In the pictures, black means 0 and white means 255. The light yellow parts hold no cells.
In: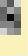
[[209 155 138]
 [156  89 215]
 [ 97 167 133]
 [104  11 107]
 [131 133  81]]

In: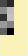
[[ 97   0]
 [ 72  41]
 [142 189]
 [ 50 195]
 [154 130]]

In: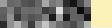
[[ 43 144 178 126  61 148 196 142 109  97  76 111 178]
 [157 103 108  85  77 102 167 120 132  43  22  75 130]
 [ 98 127  79 109 105 110  61  78 221  79  99  11  67]
 [ 93 145  57 100  84  92 127  26 160  25  99  95  25]]

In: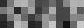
[[ 36  60 187 168  37  44 151 197  74  19 105 201]
 [ 45 121 177 181 144  71  79 107  73 135 179 176]
 [121 149  40 115 161  56  91 173  70  70 170  89]
 [ 50 123 159 103  60  90 151 128  68  70 136 132]]

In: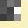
[[ 59  75 150]
 [ 81 120 101]
 [ 87  65 254]]

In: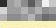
[[178 140 140 154 179 137 108 120]
 [ 44 157 174 140  93 148 240 199]
 [212 157 157 180 150 177 144 156]]

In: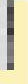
[[219  88]
 [218 112]
 [223  68]
 [221  79]
 [218  97]
 [227  56]
 [218 105]
 [219 125]
 [218 119]
 [221 130]]
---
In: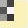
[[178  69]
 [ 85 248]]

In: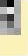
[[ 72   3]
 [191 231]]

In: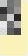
[[197 116]
 [ 49 110]]

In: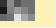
[[ 50 140]
 [ 24 129]]

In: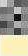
[[208 159]
 [108 118]]

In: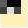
[[ 92   5]
 [ 62 221]]

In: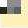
[[249 141]
 [ 37 125]]

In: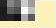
[[ 37 133]
 [ 26  96]]
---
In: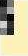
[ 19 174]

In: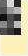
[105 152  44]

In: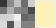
[ 54 177 239 129]

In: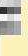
[219  93 238]

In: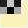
[32  6]

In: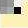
[139 171]

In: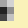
[165 142]

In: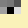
[126   1]

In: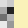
[221  36]
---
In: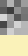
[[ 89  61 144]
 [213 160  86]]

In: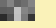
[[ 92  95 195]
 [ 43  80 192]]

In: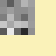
[[144 157 142]
 [126 185 140]]

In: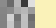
[[133 139 172]
 [131 209 115]]

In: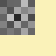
[[131  83 167]
 [101 193  39]]

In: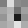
[[165 180 111]
 [149 186  25]]
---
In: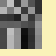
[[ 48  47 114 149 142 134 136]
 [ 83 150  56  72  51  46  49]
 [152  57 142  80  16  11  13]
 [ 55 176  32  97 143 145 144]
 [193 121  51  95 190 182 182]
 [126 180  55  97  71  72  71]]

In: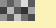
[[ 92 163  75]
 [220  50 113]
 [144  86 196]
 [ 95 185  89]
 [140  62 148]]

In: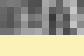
[[ 91 115 160 137 186]
 [180 199 171 196 109]
 [166 120  81  96  73]
 [101 102 132 111 153]
 [152  91  57  70  78]
 [167 159 148 155 143]
 [ 79  93 128 102 169]
 [ 81  83 116  96 160]
 [104 132 166 146 161]
 [120 108 118 106 136]
 [123  91  86  85 113]
 [116 104 100  95 113]]

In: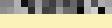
[[160 183]
 [173  11]
 [ 84 207]
 [185 181]
 [ 47   7]
 [100 106]
 [ 61 108]
 [117 155]
 [ 63  72]
 [ 87  63]
 [154 167]
 [ 72  42]
 [ 18 183]
 [177 176]
 [132 153]
 [131 143]]

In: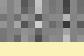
[[110 113 139  92 128 146]
 [134 134 130 135 131 130]
 [ 66  74 181  56 163 190]
 [127 127 136 126 134 136]
 [117 120 136 108 131 140]
 [132 134 127 135 130 125]
 [195 186  86 206 103  78]
 [112 120 135 119 139 132]
 [ 87  99 148  85 145 150]
 [146 149 113 165 129 103]
 [131 131 130 128 129 131]
 [151 147 118 148 120 118]]

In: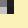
[[ 33  29]
 [121 195]]

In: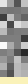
[[194 126 100 199 126  60 203  41 126 172 177]
 [ 84 119 125 222 124 126 127  84 194 186 188]
 [158 117 190  73 117 126 170 137 124  96  82]
 [228 121  62 213 185 126 250 126 152 177 126]]
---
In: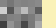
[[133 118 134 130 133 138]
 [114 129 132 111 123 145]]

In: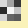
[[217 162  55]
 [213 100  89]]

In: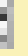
[[243 168]
 [ 56 183]
 [228 175]
 [193 169]]

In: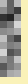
[[184  98 188]
 [ 50  36 144]
 [139 148 171]
 [162 127 138]
 [150 121 194]
 [117 169 178]]

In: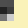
[[ 77  76]
 [116 205]]

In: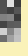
[[ 79 224  60]
 [129 135  59]
 [208 134 185]]

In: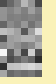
[[ 78 104 132 183 148  72]
 [146 126 130 124 131 124]
 [191 180 162  88 159 220]
 [141 158 144 125 138 175]
 [147  76  99 124 104  45]
 [166 104 117 109 119  95]]

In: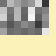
[[115 185 159 136 152 216  53]
 [209 107 183  98 243  97 146]
 [162 108 115 104 115 104 230]]
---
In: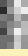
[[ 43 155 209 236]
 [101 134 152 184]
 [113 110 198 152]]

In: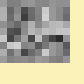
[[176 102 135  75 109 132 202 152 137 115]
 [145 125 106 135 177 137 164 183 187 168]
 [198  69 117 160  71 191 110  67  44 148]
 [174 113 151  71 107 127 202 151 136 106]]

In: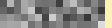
[[102  82 111 167 199  70  92 131 120 132 106 177 163 114  59]
 [160 167 164 188 114 139  93 121 135 102 135 115 116 126 219]]

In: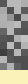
[[170  82 183  91]
 [175 178 188  87]
 [ 86  81 178 195]
 [ 63  84 184  89]
 [120 177  94  79]]

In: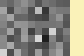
[[164  77 136 127  80 189  54 131 120 118]
 [131  98 149 147 128 114 116 116 120  84]
 [139  77  95 159 110 214  30 131  81 109]
 [210  78 168 111  83 156  88 136 162  89]]

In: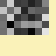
[[194 110 173  37 104  93  93]
 [117   4 110 156 146 160  75]]
